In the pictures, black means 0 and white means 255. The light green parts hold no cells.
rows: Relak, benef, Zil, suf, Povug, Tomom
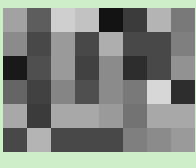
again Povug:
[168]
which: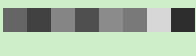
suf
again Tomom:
[72]
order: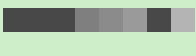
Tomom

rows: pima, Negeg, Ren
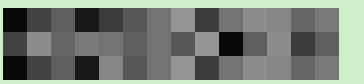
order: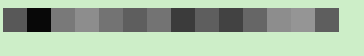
Negeg
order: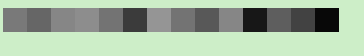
Ren
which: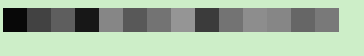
Ren
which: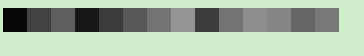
pima
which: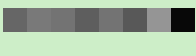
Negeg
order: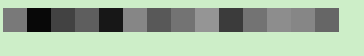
Ren

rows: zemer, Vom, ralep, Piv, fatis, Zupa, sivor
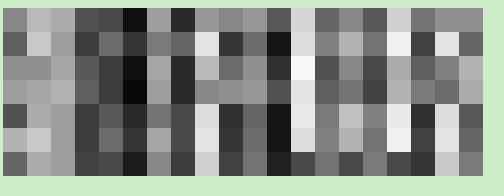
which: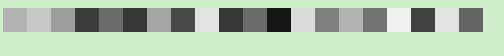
Zupa
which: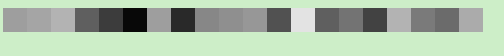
Piv

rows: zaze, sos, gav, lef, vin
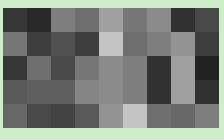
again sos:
[61]
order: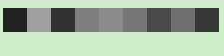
gav
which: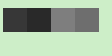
zaze
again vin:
[103]
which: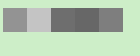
vin

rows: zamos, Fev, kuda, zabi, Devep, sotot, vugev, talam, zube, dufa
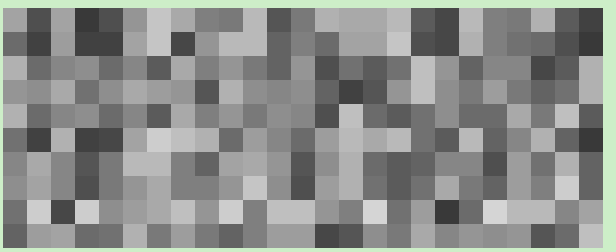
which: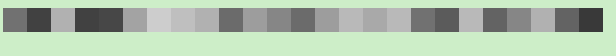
sotot
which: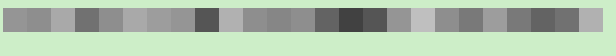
zabi

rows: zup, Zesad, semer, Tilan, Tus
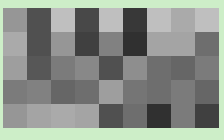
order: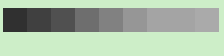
Zesad
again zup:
[191]
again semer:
[123]
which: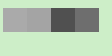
Tus
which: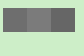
Tilan

